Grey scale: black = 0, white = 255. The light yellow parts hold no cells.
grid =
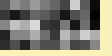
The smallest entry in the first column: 35
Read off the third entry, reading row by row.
123
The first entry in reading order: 91
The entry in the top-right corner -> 12
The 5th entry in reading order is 123
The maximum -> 216
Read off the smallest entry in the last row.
35
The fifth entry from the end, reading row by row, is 79
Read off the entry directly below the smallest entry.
12
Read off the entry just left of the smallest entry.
102
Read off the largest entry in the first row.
206
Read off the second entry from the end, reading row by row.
79
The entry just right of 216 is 56
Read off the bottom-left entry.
46
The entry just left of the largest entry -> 174

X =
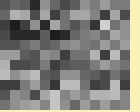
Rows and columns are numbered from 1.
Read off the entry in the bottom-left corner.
114
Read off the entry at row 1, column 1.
83
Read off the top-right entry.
123
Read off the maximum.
208
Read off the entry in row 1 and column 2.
103
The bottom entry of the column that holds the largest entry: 156
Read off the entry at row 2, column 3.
166
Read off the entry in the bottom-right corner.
132
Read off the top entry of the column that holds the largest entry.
156
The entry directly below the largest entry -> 103
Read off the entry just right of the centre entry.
114
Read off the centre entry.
62
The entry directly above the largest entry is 62
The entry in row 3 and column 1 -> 62
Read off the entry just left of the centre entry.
132
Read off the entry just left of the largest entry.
53
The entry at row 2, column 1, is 103
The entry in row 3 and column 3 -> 62
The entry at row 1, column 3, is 93
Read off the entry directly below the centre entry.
83
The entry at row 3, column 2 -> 29
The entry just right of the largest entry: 114
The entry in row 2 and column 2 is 178

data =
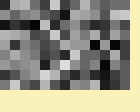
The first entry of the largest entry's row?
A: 152
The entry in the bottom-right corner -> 92
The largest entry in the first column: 180
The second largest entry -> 212
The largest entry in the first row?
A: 200
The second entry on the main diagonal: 101
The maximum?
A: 221
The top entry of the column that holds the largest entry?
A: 62
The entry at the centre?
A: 171
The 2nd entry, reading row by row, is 171
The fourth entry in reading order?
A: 110
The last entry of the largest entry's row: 92
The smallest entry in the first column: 19
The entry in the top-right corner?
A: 110
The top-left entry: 41
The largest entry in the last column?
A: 200
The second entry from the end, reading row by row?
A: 52
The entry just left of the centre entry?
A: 92
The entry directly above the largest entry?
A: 41
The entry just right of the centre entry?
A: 152
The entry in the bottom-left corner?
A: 120
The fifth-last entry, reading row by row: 130
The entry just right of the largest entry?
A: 142
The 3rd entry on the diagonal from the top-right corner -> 52
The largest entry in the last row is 200

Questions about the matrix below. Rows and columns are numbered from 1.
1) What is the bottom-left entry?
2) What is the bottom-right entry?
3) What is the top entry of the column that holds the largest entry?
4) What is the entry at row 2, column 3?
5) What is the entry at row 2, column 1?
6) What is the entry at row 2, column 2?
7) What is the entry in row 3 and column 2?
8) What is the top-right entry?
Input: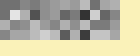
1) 134
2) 166
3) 113
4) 176
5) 113
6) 228
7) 134
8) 176

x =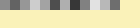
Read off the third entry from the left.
151
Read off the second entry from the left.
99
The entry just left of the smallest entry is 175
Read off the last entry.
110

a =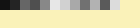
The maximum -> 231
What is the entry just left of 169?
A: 209

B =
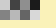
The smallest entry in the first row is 27
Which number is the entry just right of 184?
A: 101
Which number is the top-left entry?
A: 205
